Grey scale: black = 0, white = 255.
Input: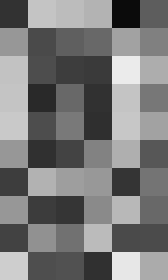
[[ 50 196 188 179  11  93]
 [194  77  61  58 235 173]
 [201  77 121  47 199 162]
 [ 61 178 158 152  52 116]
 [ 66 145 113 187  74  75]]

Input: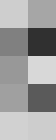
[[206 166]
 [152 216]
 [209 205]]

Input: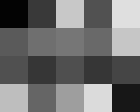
[[  3  57 200  81 223]
 [ 80  54  79  54  69]]

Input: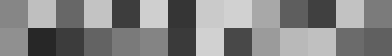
[[134 191 103 195  61 207  53 202 209 168  94  64 194 123]]

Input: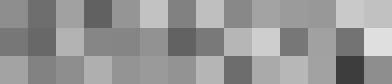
[[141 110 161  97 149 194 129 191 136 163 155 152 201 193]
 [163 130 141 175 148 154 147 181 109 170 183 162  60 141]]

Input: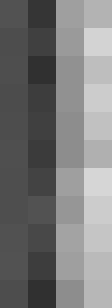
[[ 82  53 159 179]
 [ 78  48 145 190]
 [ 77  64 141 193]
 [ 78  67 159 214]
 [ 81  72 163 197]
 [ 77  48 141 183]]

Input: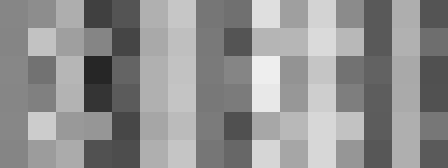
[[134 141 174  64  84 176 198 118 112 223 159 211 139  89 174  84]
 [135 114 182  38 100 176 194 122 133 238 147 197 114  98 169  80]
 [135 204 153 150  71 166 187 123  80 167 184 215 194  92 175 119]]

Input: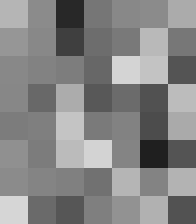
[[181 139  40 118 136 139 171]
 [136 130 125 103 212 195  84]
 [124 127 196 122 130  76 170]
 [139 132 128 113 181 131 179]]

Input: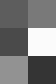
[[ 93 121]
 [146  52]]
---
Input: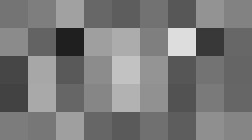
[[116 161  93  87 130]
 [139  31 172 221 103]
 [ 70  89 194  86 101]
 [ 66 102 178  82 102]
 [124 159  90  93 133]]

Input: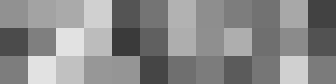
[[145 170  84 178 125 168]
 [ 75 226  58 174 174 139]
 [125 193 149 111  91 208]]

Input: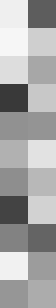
[[239]
 [246]
 [221]
 [ 57]
 [145]
 [177]
 [142]
 [ 67]
 [130]
 [241]
 [150]]

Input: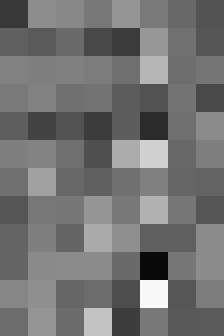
[[ 56 136 149 104]
 [ 96 106  60 113]
 [129 128 111 110]
 [121 112  92 115]
 [ 94  83  93 111]
 [127 111 172 104]
 [111 103 112 102]
 [ 85 119 120 119]
 [100 101 143  95]
 [101 140 106 118]
 [134 102  77  87]
 [108 107  60  89]]

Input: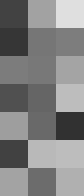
[[ 66 223]
 [ 54 125]
 [124 164]
 [ 80 189]
 [158  49]
 [ 65 189]
 [163 176]]

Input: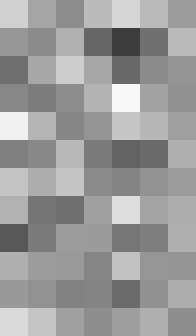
[[208 141 214 156]
 [150 176  60 187]
 [111 205 104 148]
 [135 141 248 145]
 [240 134 198 159]
 [128 184  99 175]
 [196 196 132 156]
 [178 111 221 173]
 [ 88 156 118 174]
 [175 154 193 148]
 [153 129 107 173]
 [218 160 158 142]]
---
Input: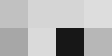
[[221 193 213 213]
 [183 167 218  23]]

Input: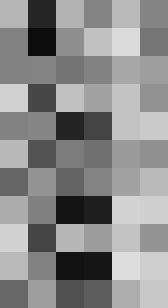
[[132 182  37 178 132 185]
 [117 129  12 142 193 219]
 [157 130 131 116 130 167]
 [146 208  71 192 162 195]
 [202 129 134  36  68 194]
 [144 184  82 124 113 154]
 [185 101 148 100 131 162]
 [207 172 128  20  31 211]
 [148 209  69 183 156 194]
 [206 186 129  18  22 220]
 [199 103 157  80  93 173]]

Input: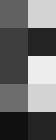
[[211  97]
 [ 35  62]
 [237  62]
 [211 109]
 [ 35  15]]

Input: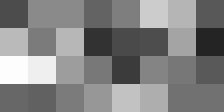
[[ 88  76 138 138  99 126 204 181]
 [ 36 186 123 183  50  74  77 164]
 [ 89 253 239 157 120  59 132 119]
 [113 103  97 123 151 194 174 113]]

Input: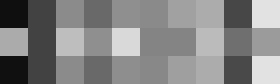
[[226  15  66 139 105 143 138 161 172  71]
 [155 171  66 190 143 217 132 132 187 111]
 [226  16  66 139 105 142 136 159 172  73]]

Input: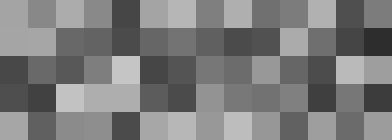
[[124 164 136 172 137  70 164 182 127 175 112 124 177  79]
 [ 45 165 166 104  99  75 102 115  96  75  81 171 111  69]
 [158  72 105  88 126 197  70  84 119 108 152 102  76 186]
 [ 60  78  65 194 174 174  92  75 147 120 114 128  63 119]
 [156 166  96 139 142  75 167 183 152 189 151  97 158 107]]

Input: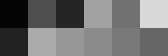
[[217   5  79  37 161 113]
 [101  34 171 151 139 120]]

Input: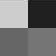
[[ 32 205]
 [117 101]]

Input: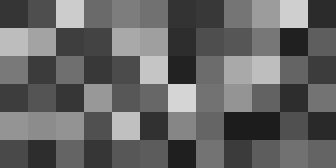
[[ 43  53  78 204 106 125 113  51  56 117 156 207]
 [ 94 189 163  62  67 169 159  45  78  86 119  32]
 [ 60 121  59 111  56  75 197  34 108 169 190 100]
 [115  61  84  54 152  87 103 213 114 148  98  45]
 [ 41 148 140 147  80 192  49 134 101  28  28  80]
 [100  73  45 100  54  87  92  31 115  59  93 113]]
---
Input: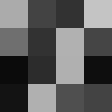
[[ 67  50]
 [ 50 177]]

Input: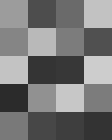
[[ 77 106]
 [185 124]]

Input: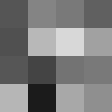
[[132 121]
 [184 216]]

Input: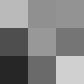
[[144 147]
 [152 117]]

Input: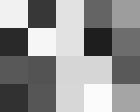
[[ 55 226]
 [246 226]]

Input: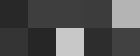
[[ 62  62]
 [ 38 200]]
